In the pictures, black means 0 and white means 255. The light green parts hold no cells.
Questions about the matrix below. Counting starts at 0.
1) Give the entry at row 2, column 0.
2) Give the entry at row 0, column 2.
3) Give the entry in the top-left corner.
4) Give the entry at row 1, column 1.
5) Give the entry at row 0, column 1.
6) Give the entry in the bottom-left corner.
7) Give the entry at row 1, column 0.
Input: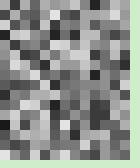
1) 208
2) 175
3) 175
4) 175
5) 59
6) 227
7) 71

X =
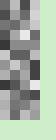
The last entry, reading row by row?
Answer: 157
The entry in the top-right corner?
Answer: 200
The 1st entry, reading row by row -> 107
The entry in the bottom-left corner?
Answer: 188
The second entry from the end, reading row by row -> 188
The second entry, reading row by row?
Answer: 188
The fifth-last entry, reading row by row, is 167
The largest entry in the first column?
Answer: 200

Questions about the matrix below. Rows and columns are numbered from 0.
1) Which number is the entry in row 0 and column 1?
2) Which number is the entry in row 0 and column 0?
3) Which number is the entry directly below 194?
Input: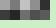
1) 122
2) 164
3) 110

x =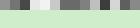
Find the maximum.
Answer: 242
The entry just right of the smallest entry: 213

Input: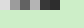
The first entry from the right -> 45
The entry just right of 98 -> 180
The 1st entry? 221

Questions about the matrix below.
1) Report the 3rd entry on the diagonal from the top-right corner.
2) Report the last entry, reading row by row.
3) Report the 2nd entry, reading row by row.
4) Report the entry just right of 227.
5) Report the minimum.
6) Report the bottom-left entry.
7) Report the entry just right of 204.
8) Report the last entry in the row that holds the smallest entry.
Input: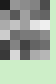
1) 160
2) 182
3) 150
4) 239
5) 27
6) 57
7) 110
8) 76

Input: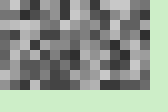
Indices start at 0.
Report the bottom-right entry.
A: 107
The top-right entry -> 116
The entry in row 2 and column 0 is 178
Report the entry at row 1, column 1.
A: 116
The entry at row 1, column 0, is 116
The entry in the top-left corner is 146
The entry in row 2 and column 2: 200
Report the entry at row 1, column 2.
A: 47
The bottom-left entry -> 146
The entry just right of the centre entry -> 157
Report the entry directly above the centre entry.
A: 107
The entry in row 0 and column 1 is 200

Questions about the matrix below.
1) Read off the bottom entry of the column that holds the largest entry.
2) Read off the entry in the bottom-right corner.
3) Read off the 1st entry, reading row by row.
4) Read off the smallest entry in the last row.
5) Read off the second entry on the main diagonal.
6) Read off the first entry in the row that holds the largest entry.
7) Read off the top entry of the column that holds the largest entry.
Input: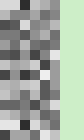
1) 229
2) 195
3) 217
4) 69
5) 133
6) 69
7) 175
